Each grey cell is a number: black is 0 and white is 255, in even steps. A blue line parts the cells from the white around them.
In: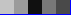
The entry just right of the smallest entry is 120
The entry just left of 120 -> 16

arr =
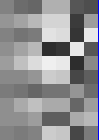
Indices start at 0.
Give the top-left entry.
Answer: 130
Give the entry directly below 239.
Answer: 204
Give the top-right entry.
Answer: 78
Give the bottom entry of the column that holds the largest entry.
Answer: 204
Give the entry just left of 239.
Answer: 220
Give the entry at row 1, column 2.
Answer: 184
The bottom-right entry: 123
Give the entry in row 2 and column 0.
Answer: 130
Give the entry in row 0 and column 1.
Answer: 108
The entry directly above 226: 212
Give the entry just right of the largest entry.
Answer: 233
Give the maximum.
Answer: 239
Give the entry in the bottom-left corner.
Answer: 130
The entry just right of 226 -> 220
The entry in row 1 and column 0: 149
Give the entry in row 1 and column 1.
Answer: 163

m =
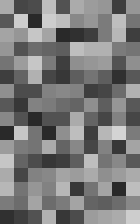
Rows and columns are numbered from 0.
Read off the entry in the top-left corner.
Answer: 171
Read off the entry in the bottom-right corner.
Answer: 205
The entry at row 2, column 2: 198
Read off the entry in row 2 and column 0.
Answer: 164
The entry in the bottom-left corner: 48
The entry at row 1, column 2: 41
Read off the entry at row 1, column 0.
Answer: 88
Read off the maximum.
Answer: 212
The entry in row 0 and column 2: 76
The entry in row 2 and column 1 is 150
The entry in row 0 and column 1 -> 70
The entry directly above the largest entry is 130
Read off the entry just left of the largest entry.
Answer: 183
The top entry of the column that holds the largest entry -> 62
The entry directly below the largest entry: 55

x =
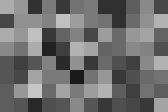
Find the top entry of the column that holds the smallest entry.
114
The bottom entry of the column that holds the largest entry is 41
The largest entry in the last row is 164
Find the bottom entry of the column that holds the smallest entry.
137
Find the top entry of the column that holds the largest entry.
48
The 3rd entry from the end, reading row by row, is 71
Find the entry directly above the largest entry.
164
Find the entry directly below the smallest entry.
122
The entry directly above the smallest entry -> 145
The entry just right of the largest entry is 106
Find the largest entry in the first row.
172
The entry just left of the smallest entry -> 122
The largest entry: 198
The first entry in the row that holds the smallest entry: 85
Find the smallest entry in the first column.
71
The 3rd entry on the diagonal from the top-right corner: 151
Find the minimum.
26
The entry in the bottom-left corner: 93
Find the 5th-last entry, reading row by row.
56
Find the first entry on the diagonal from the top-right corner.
71
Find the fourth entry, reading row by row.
122
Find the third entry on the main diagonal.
192
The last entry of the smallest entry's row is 114
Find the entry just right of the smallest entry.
114

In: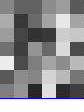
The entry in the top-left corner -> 133
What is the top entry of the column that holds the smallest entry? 97
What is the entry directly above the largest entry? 112
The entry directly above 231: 156
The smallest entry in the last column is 62
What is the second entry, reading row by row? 97
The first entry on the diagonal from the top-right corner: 89
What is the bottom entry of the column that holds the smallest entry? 38
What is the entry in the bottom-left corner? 126
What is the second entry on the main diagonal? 56
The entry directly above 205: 231
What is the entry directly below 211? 224
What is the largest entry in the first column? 237

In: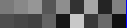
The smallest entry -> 17
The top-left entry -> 122
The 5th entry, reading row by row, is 142
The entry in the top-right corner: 128
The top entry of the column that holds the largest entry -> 50
